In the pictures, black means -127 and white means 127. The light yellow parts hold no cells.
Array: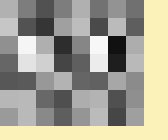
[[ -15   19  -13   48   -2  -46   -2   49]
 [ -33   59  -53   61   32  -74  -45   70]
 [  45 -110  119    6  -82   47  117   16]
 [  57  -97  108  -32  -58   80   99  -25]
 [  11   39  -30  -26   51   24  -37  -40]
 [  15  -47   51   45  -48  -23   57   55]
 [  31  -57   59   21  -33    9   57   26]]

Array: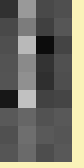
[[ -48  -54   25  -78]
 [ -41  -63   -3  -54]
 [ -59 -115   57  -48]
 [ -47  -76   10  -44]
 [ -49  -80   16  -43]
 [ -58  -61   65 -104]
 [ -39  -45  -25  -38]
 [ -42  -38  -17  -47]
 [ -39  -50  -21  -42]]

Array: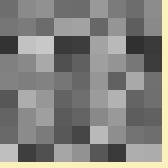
[[ 12 -18  -4  25 -19 -18  17  10 -17]
 [  9 -33  21 -24  34  32 -19  -4  -9]
 [-69 -79  57  35 -66 -69  72  66 -76]
 [-67  -8  20  31 -31 -47  41   9   0]
 [-15  41 -30  22 -24  -9   2  -1   2]
 [-16 -27  50  27 -16 -28  23  45 -40]
 [-30 -34  25   9 -27 -36  31  11 -27]
 [-17 -12  14  57 -57 -39  -4  11 -22]
 [ 44  46 -69 -40  18  38 -47 -65  63]]

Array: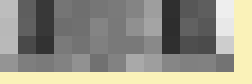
[[110 -33 -40 -80  30   4  -5  -9 -16 -10 -71 -33  61]
 [104 -39 -30 -82  36  16  -6   4 -15 -17 -71 -31  56]
 [ 77 -52 -49 -80   9  -6  -6   0 -12  -5 -77 -54  57]
 [-12   1   0   6  30  41   2 -14  17   2  -5  -1  20]]

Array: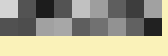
[[ 33 -66 -33  30  65 -44 -99 -44  84]
 [-94 -30  18 -14 -33  39  33 -50 -46]]

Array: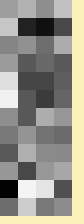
[[  64   14   50   30]
 [ -54 -111  -94   70]
 [  44  -17   17    5]
 [ -38  -23  -39   27]
 [ -33  -58  -57   94]
 [ -26  -68  -39  113]
 [  22   45  -39   14]
 [ -20  -12   20   -6]
 [   9   10   48  -38]
 [  39   24  -55   23]
 [ -47  100  116 -125]
 [  12   -7   76  -19]]

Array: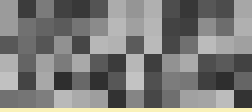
[[ 39 -51 -40 -72 -50  48  21  44 -43 -71 -62  -4 -67  27]
 [ 48 -18  13 -64 -60  54  32  56  11 -10 -36 -27 -14  27]
 [ 32  42  59 -15 -56  58 -36  50  55 -57  17 -42 -18 -39]
 [-61 -37 -49  42  18 -65  55 -68 -38  41  -4  33 -27  50]
 [-26 -81 -64  -8  -3 -47  67 -40 -79 -23 -81  40 -59  65]
 [-76  60  36  33 -16 -56   5 -77  30  42  57  -1 -10 -14]]
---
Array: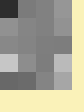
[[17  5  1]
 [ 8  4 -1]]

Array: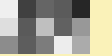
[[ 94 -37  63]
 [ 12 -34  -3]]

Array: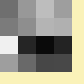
[[  -4   14   52]
 [ 112  -90 -117]]

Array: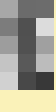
[[ -3 -47  92]
 [ 29 -46  32]]

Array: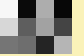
[[ 87 -33  34]
 [-10 -17 -91]]

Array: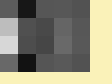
[[ 61 -47 -54]
 [ 87 -50 -57]]
